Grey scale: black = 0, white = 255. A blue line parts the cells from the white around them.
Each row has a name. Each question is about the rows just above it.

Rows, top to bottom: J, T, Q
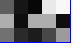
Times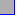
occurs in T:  3
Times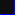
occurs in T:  2
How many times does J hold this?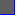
1
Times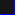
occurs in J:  1

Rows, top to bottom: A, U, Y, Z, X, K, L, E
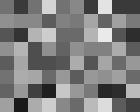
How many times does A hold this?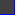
0
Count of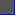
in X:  2
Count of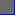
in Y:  2
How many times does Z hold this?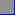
3
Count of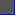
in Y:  2

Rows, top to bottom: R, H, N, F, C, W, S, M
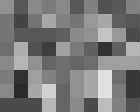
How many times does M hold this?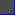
4
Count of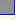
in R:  1
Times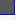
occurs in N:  3
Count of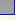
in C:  3
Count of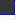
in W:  1

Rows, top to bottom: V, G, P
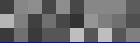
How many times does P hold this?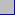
2
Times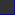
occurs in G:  1
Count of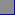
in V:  2
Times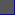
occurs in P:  4
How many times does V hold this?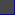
2
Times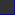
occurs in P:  0
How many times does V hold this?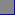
4

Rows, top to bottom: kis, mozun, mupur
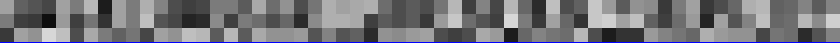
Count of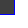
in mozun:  6
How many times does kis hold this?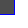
6
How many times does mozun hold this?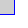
2
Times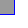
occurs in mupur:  5

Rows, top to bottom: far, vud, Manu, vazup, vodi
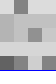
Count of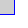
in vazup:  0
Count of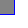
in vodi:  2
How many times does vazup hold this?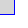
4
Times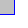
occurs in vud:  3
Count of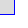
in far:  3
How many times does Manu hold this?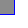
0

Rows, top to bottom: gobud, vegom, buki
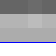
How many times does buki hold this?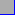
4
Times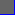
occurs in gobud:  3
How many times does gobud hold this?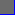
1
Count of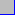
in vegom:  1
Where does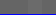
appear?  gobud
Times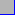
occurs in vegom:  3
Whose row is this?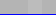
vegom

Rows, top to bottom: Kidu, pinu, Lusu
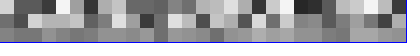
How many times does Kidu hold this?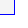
3
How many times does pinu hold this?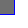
3
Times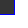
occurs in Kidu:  2
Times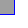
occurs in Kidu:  1
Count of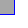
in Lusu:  3

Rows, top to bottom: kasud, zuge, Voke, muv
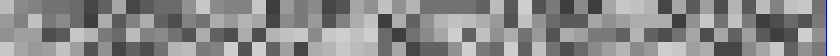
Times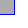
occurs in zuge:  9
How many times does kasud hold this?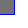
7
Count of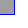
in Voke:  4
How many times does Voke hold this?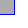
4
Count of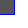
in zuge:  3
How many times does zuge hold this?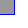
4
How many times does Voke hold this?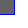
5

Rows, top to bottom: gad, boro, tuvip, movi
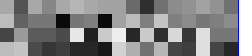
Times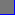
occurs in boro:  4
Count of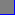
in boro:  4
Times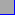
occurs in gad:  4
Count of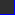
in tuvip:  1
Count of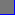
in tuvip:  2
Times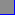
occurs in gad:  1
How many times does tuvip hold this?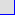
1

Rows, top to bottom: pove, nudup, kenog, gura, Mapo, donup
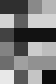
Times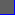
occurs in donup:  0
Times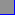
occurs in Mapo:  2
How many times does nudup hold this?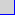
3
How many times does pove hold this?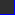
2
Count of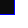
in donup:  1
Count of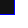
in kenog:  3
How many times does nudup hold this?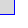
0

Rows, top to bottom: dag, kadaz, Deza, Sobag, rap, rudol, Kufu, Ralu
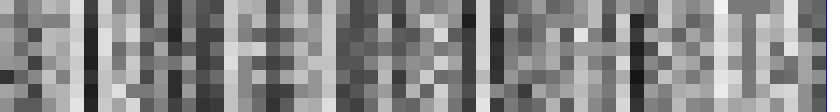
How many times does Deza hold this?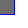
2
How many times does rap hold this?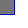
4
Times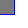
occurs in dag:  8
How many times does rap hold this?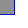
5
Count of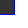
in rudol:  3

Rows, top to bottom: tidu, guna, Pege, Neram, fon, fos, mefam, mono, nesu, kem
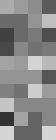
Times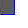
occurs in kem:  0
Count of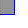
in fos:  3
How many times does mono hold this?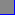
3
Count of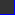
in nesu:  1

